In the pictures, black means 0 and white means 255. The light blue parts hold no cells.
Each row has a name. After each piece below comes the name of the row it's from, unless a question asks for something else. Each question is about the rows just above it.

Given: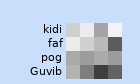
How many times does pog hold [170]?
2
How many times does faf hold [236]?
1
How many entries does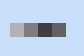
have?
4
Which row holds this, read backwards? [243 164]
kidi
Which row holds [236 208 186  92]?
faf

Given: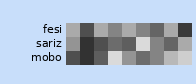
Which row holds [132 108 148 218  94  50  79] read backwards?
mobo
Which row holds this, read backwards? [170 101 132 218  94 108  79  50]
sariz
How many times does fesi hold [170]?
4
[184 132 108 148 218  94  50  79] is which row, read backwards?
mobo
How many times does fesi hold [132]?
2

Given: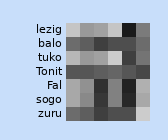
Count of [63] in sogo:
0
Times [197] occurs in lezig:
2
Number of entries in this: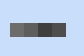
4

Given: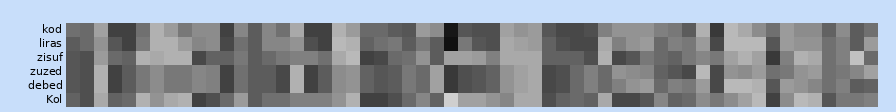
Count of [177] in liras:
3
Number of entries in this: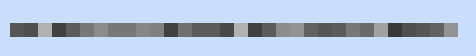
32

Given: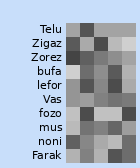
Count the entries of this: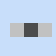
3
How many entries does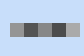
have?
5
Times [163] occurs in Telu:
4
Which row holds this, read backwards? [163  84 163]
Telu
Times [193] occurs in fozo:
3
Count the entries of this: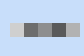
5

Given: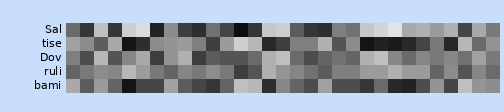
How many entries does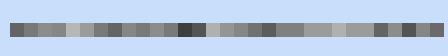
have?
31
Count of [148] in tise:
2
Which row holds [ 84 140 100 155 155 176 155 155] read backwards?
ruli
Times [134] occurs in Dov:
4

